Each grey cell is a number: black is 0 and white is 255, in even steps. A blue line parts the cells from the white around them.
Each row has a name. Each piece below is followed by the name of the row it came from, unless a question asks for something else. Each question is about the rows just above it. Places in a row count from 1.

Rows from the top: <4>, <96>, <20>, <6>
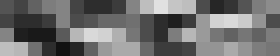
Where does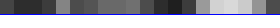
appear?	<96>
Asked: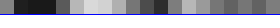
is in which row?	<20>
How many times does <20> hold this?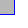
2
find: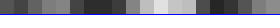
<4>
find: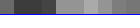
<6>

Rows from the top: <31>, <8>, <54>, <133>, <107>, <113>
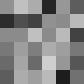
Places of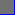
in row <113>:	6
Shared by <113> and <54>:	[186]
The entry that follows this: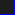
[113]
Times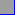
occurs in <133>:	2
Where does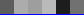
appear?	<113>
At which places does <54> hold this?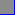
1 2 4

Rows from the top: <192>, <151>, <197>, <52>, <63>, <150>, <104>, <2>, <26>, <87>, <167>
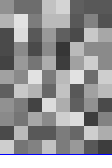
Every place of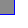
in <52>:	2 4 7 8
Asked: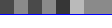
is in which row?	<52>
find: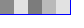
<150>
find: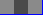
<52>
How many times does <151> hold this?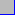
2
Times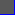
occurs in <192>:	2

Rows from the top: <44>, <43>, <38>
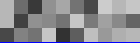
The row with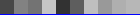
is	<38>
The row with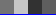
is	<38>
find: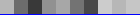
<44>
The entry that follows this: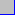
[153]

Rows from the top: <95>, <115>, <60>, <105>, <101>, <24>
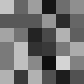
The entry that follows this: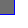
[143]
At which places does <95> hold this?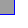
3
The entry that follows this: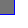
[35]
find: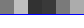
<105>
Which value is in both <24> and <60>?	[178]
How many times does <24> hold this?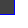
0
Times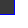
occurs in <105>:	1

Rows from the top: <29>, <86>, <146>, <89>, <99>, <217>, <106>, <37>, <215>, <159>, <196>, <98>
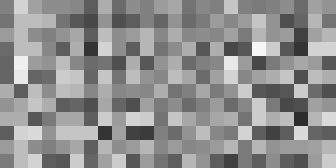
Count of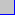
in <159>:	3
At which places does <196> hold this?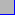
8 11 17 19 24
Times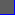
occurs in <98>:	5
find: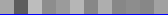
<146>

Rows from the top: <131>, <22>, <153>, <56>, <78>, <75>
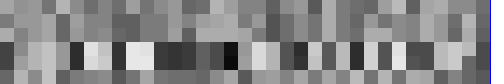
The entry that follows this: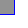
[152]
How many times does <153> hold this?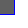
3
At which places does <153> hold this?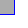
1 15 16 17 24 27 28 31 34
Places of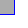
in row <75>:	30
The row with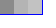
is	<56>

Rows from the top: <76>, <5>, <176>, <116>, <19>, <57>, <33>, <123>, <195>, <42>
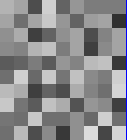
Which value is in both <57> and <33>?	[111]
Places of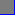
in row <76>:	7 8 9
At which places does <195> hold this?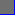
2 4 5 9
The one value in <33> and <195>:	[111]
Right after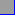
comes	[164]
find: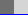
<33>

